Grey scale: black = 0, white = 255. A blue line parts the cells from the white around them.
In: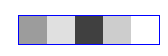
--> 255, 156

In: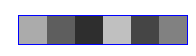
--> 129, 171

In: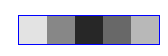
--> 184, 227

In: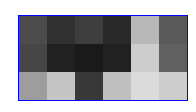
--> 90, 157

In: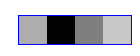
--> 200, 173

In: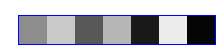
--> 5, 141
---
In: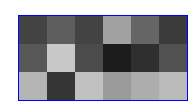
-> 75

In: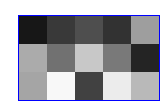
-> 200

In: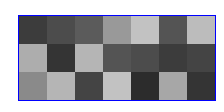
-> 181

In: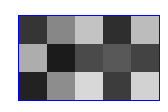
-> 74

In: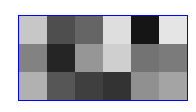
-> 150

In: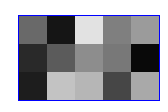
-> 141

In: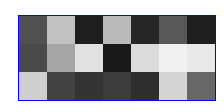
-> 225

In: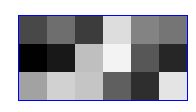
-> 191
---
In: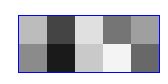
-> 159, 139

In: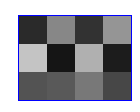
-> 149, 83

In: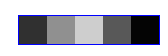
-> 4, 48

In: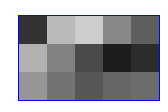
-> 94, 150

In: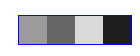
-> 30, 155

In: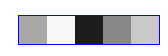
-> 201, 168

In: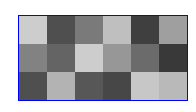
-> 159, 79

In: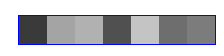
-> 124, 58

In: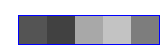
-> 125, 84

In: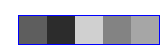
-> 166, 94
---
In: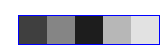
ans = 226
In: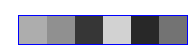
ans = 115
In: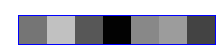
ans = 67
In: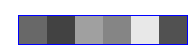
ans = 81
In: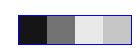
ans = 198
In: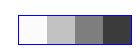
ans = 59
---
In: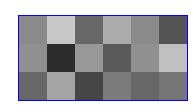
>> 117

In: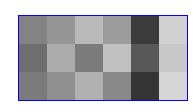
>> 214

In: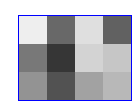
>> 184

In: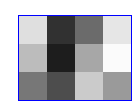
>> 154

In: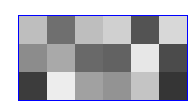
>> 53

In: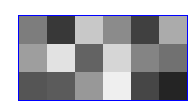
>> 36

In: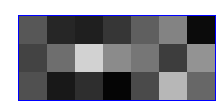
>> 103

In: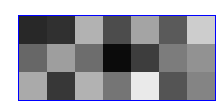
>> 132

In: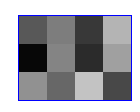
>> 72

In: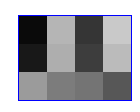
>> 87
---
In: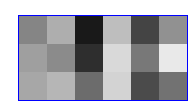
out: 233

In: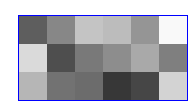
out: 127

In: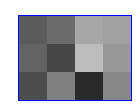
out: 153

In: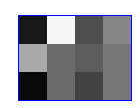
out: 119

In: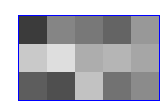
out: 166

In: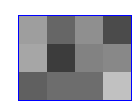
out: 136

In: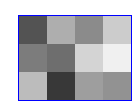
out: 240

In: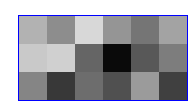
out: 125

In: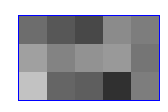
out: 117

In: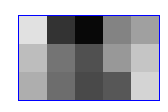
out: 197
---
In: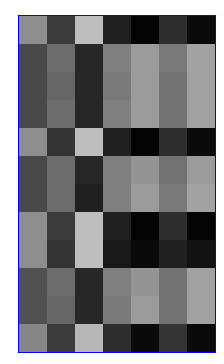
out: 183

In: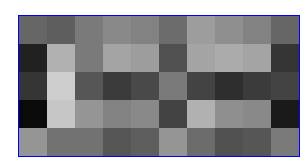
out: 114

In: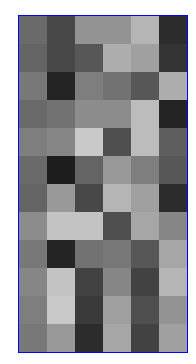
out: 44

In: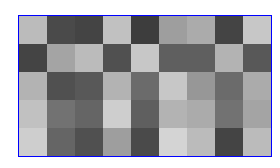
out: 80

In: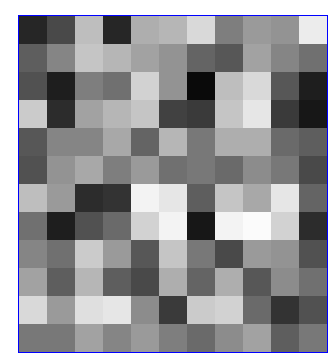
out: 162
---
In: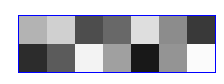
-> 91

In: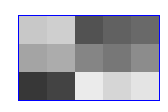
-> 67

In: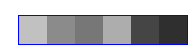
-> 139

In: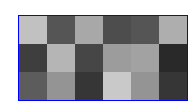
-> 148

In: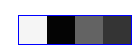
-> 4

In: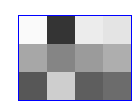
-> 206
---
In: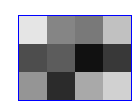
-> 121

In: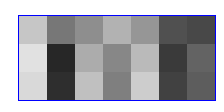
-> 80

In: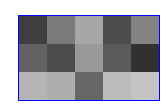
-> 76

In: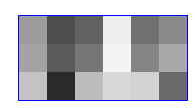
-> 112

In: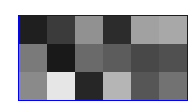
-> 161

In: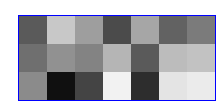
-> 98
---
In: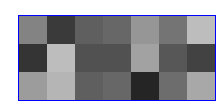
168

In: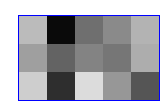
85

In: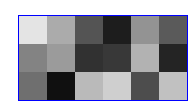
193

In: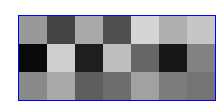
116

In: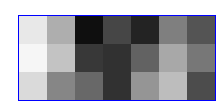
76

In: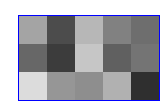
47

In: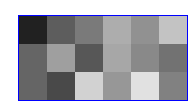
129
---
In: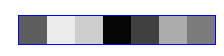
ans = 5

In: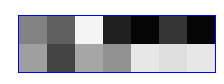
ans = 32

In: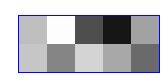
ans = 22

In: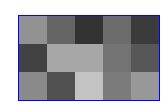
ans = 108

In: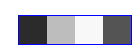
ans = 84

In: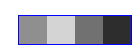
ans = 45

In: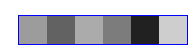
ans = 124

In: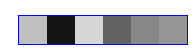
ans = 98
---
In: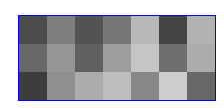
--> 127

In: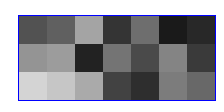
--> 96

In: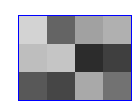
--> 100

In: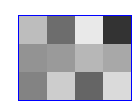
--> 109

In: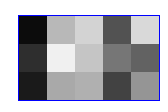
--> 184

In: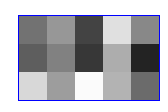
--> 151

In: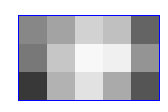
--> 163
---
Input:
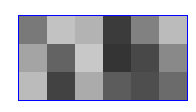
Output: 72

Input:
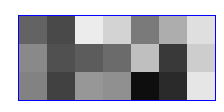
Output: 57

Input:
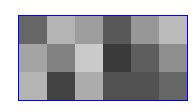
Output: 94

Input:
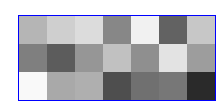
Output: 227

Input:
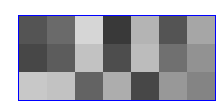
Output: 112

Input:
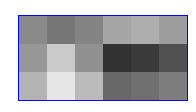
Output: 58

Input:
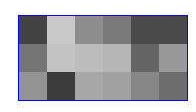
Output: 101

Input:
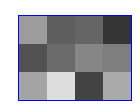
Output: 134

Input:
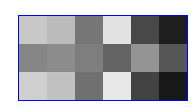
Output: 148

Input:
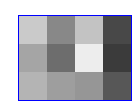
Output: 237
